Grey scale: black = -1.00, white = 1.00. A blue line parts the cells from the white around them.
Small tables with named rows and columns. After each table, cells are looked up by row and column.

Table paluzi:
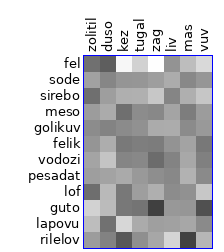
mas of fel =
0.48
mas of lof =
0.14
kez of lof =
-0.06
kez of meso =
-0.13
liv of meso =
0.29
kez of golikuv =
0.09
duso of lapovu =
-0.11
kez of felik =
-0.05
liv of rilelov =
0.67
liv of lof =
0.10
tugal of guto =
-0.09
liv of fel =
0.15
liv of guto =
0.19
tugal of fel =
0.64
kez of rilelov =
-0.31
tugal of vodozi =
0.07
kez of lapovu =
0.69

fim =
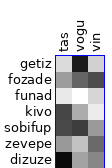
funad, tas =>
0.83
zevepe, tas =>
0.20
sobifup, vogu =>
-0.53
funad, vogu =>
1.00
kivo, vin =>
0.85
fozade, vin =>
-0.40
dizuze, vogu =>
0.28
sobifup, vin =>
0.21
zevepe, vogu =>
0.52
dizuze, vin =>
0.06
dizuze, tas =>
-0.92
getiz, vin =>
0.64
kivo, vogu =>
0.35
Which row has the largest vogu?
funad

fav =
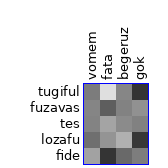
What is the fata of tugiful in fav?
0.75
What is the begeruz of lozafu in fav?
0.38
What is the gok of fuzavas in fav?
0.14
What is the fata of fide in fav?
-0.59
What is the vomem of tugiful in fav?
-0.03
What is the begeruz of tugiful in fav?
0.05
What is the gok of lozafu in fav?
-0.57
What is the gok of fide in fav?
-0.02
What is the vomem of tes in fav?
0.03
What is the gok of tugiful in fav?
-0.59
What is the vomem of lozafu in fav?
-0.13
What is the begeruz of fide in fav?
-0.18
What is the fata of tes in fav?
0.29

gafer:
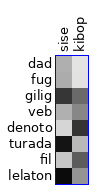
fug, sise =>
0.35
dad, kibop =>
0.78
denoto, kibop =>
-0.59
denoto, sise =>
0.68
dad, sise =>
0.37
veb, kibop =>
0.06
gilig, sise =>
-0.58
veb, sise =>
0.38
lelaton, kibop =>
0.16

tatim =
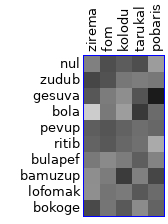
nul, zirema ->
0.00
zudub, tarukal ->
-0.02
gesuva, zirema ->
-0.32
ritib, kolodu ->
-0.19
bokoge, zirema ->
-0.43
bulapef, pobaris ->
0.03
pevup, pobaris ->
-0.19
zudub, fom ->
-0.36
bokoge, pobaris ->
-0.22
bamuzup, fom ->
-0.03
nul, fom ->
-0.39
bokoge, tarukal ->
0.09
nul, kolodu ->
-0.28
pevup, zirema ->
-0.26
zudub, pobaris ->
-0.06
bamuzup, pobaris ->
-0.45
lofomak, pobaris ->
-0.16
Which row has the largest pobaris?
ritib

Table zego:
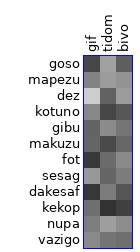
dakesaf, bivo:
-0.33
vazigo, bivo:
-0.14
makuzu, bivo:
-0.19
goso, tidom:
0.26
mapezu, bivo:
0.15
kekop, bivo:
-0.50
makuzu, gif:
-0.21

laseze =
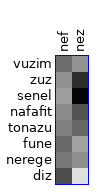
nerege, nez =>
0.11
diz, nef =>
-0.39
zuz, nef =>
0.13
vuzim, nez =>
0.15
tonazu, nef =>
0.00
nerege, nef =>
-0.07
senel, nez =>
-0.97
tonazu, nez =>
-0.19
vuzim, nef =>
-0.15
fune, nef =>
-0.18

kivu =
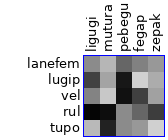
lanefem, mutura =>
0.43
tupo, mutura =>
-0.73
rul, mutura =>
-0.90
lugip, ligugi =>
-0.49
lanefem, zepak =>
0.19
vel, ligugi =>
0.03
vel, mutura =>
0.57
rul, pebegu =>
0.09
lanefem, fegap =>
0.01
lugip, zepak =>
0.35
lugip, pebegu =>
-0.82
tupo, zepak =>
0.63
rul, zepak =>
-0.52
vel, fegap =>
-0.50
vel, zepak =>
0.26
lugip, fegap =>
0.64
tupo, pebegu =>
0.09
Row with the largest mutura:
vel

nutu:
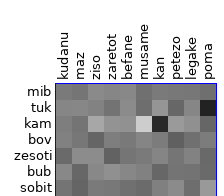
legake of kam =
0.13
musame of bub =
0.01
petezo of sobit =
0.09
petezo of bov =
-0.25
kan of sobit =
0.00
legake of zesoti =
0.02
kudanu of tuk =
0.05
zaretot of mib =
0.05
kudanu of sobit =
-0.09
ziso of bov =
-0.21
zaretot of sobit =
-0.06
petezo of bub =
-0.09
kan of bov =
-0.03
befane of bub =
0.06
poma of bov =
-0.03
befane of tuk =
0.09
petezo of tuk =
-0.19

